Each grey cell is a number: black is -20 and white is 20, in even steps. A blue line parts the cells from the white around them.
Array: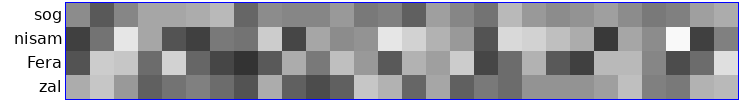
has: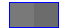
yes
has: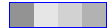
yes

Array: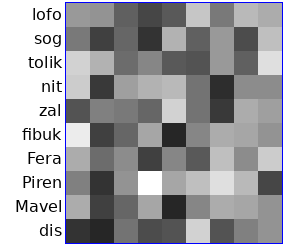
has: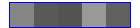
yes
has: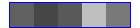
no
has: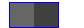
no
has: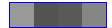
no
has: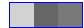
no
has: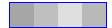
yes
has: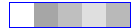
yes

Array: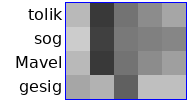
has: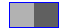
yes
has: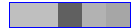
no
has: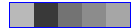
yes
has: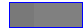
no
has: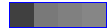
yes
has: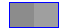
yes

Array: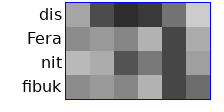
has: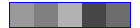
no
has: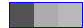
no
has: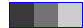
yes

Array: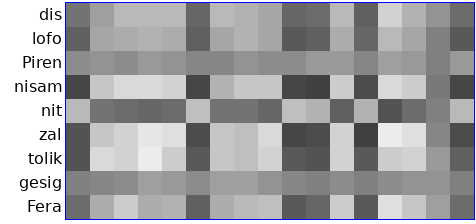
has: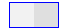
no
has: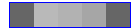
yes
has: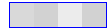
no
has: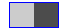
yes
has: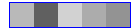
no

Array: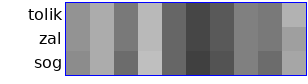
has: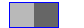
yes
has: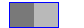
yes

